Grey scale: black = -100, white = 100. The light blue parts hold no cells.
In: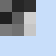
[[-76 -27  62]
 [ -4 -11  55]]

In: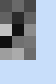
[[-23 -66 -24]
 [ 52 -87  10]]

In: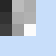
[[-60  35  39]
 [-51  22  97]]

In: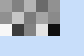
[[ 13  55  -3]
 [ 94 -53   3]]

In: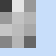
[[20 52 41]
 [55 47 32]]

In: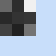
[[-68 -60 -58]
 [-49 -74 -10]]

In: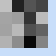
[[ 29  24 -59]
 [ 27  45 -37]]

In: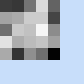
[[ 28  33  60]
 [-13  58  51]]

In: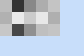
[[ 39  83  59]
 [ 56 -44  13]]
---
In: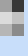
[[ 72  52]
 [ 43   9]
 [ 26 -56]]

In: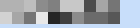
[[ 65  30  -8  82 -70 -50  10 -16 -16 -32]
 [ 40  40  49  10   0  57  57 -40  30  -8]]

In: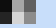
[[-72  67  10]
 [-90  30 -25]]

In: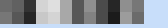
[[ -7 -32 -70  57  66  32 -32   2 -41 -79  22 -16]
 [-16 -24 -60  66  75  32 -32  12 -41 -70  12  -7]]

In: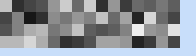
[[ 52 -62 -46 -36  18  60 -17  60 -62  18 -54 -17 -26  -7 -26]
 [ 44  44  68  36 -17 -62 -54 -36  28  28  18 -72 -54  18 -46]
 [-36   2  36  44  -7  10  52 -26 -36 -26   2  87  18  10  77]
 [-46   2 -82 -62  10  -7  18   2  52 -17  28 -72  68 -17 -46]]

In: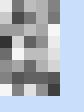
[[ 93   2  76  12 -51]
 [ 84  -7  48  39   2]
 [ 58 -41  -7  39  -7]
 [ 22  22  48  30  93]
 [ 12  30 -15  39  66]
 [  2 -32 -23 -23 -32]
 [-15  93  48  48  76]
 [-60  66 -23  12  84]]

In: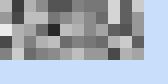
[[ 84  39  29 -15 -69  49  39   9  29 -25 -34  19]
 [ 49 -51  39   9 -34 -34   1  -7  -7  67 -25  59]
 [ 19 -43  49  49  -7   9  29   9 -15  67 -25  19]
 [  1  59 -15   1   9  29  49  19  19 -43  39  29]
 [-43  39   1  39  49 -15   1  -7 -15  39  59 -25]]
